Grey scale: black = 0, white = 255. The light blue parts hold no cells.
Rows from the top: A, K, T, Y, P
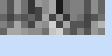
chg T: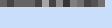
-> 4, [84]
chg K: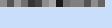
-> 1, [128]
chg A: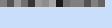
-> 14, [141]
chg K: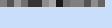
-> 6, [69]
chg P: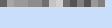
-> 3, [166]
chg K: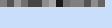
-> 5, [53]

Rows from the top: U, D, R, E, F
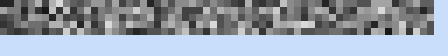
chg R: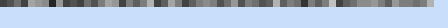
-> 48, [177]
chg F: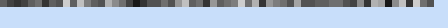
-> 20, [37]
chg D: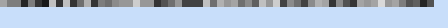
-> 38, [177]

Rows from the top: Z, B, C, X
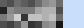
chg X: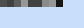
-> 5, [51]
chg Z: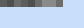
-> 8, [151]
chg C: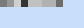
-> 8, [193]
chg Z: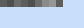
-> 9, [108]

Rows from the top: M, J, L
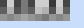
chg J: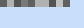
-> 6, [193]
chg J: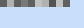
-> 3, [84]

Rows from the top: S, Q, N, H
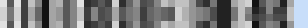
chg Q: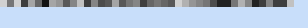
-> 35, [193]
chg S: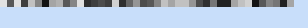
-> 15, [88]
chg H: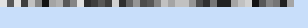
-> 42, [149]
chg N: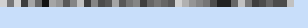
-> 34, [118]
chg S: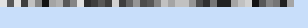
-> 18, [47]
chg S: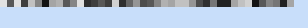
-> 24, [193]

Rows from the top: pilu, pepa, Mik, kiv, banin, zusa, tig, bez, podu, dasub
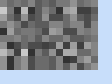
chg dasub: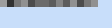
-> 1, [145]
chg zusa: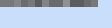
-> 10, [132]

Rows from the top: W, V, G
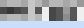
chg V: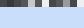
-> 11, [86]
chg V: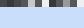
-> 8, [71]

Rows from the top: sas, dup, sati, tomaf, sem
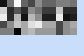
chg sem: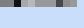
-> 3, [5]
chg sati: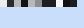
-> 9, [236]
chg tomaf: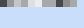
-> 2, [141]

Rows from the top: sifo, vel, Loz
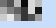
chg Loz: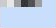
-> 3, [143]
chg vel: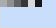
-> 2, [127]
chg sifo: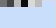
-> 2, [82]
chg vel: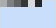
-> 6, [24]
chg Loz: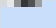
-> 1, [203]

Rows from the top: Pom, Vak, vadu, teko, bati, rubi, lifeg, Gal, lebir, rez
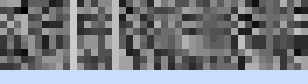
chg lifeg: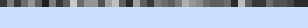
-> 40, [69]
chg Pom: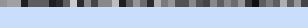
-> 39, [108]

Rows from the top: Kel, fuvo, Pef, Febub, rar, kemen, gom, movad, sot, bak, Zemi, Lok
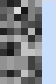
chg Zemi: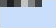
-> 6, [48]
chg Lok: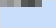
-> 6, [100]

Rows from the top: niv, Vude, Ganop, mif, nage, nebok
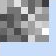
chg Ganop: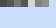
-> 6, [145]
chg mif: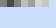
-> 2, [86]
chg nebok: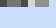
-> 4, [86]
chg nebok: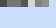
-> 6, [145]
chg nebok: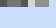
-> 1, [74]

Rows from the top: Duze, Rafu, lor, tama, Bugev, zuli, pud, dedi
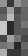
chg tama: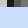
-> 2, [42]
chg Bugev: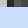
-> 4, [86]
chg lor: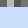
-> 4, [102]
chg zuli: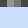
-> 2, [161]

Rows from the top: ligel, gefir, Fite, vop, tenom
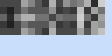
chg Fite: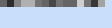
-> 7, [115]
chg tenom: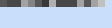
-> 1, [71]
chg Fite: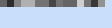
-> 15, [162]
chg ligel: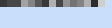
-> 1, [71]
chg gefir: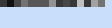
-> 2, [32]

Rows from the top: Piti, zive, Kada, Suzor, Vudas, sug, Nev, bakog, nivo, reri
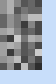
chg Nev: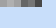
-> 4, [86]
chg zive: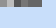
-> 2, [176]

